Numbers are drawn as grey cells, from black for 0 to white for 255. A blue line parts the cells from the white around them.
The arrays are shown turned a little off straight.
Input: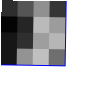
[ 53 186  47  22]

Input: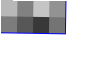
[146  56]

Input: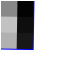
[  3 194]

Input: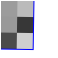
[187 153]

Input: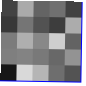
[ 65  61 136 131  23]

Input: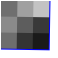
[195  93 110]
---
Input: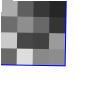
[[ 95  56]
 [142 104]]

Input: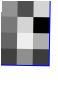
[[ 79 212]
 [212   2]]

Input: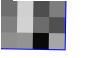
[[208  78]
 [210 108]]

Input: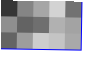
[[133 166]
 [ 99 111]]

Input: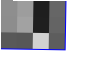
[[157  30]
 [162  31]]

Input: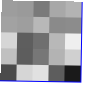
[[154 122]
 [158 184]]
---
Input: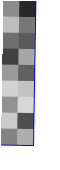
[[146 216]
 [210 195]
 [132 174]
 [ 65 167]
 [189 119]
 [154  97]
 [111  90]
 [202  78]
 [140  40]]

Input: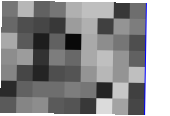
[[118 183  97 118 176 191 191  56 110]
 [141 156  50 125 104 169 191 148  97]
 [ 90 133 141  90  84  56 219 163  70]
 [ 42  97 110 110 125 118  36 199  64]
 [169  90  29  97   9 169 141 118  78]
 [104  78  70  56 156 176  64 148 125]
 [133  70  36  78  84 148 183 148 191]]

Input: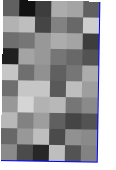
[[152 213 178 184 118 138]
 [111 198 198  89 190 158]
 [178 190  69 130 104 206]
 [ 31 164 152 118 104  83]
 [104 152 190  75 145 138]
 [184 130 158  96  69  83]
 [111 118 152 172 164  61]
 [198 111 145  96 118 172]
 [138  75  39 190  83 130]
 [ 96  18  61 172 164  96]]

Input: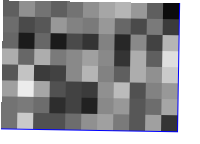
[[160 236 166  81  66  59 144 187  81 130 152]
 [115 202  81  81 109 144 160 122  87 160  52]
 [ 87 195  59  66 137 181 130  95 173 144 202]
 [ 95 144 115  95 115 144 166 181 152  95  12]
 [115 122 109  45  66  33 137 152  87 109 166]
 [173 103 173 122 137 160 137  52 173  95 222]
 [109  74  87 152 130 122 152 103  74 122  59]
 [103  27 103  27  74  52 130  39 137  66 181]]

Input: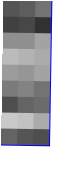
[[201 194 171]
 [187 179 171]
 [156 150 163]
 [143 143 163]
 [123 131 115]
 [ 78 100 107]
 [ 85  93 115]
 [100  85  78]
 [ 65  71  49]]

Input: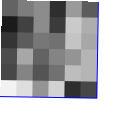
[[242 222 148 210  46  71]
 [ 77 167  99 132 148 181]
 [ 71 132  84 113 189 181]
 [ 99 125 140  46 154  92]
 [ 53  92 119 113 196 167]
 [ 27  65 140  59 202 174]]

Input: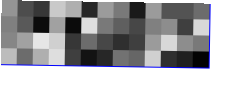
[[134 161 230 208  55 108  71  47  63 155 216 141 121]
 [188 108 175 222  63  19  39 114 102 208  47  32   3]
 [128  89  11 161  11 222 121  95  71 128 141  63 216]
 [148  77  55 201 175  39 155 121  26 155  83  83 108]]

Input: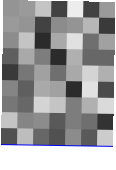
[[140 196  43 169 225 111 161]
 [ 81 189 103  81 140  89 204]
 [ 95 169 125  43 176 103 103]
 [148 154 196  66 237  66 154]
 [154 148  66 140 148 183  58]
 [196 133 140  89 125 111  51]
 [ 58 119 161 111 169 212 176]
 [119 103 212 196 125 176 218]
 [133  95 169 161  43 225  74]]
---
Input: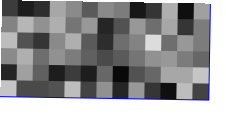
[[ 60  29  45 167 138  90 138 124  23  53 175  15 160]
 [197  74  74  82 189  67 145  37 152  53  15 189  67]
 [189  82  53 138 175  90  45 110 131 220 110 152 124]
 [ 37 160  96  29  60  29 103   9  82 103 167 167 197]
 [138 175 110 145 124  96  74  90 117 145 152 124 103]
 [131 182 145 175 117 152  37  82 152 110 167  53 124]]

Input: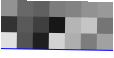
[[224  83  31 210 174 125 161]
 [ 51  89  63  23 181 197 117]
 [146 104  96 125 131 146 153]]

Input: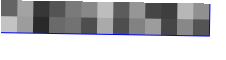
[[195 156  41 106 114  78 170  78 130 156  70 136  84]
 [100 163  55  84 122 136 189  92 150  70  62 183 144]]

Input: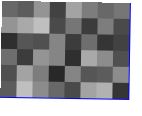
[[110  60 148 133  47 169 140  80]
 [ 47  86  80 133  60 110  53  66]
 [104  92 148  66 163 125 104 118]
 [ 80 163 125  40 133  86  92 140]
 [148 169 191  74 118  60 125  74]
 [ 92 191 140 104  74 163 177  53]]

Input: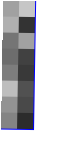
[[132  44]
 [176  51]
 [125  57]
 [109  65]
 [147  73]
 [190  81]
 [117 161]
 [161 198]]

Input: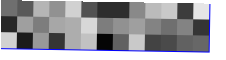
[[209  27 153  53 173 194   5  97 201  67  74  97 103]
 [111  89 181 145 209  82  45  45 137 187 201  60 230]
 [ 39 159 125 167 173 216 125 145 159 131 111 131  53]]
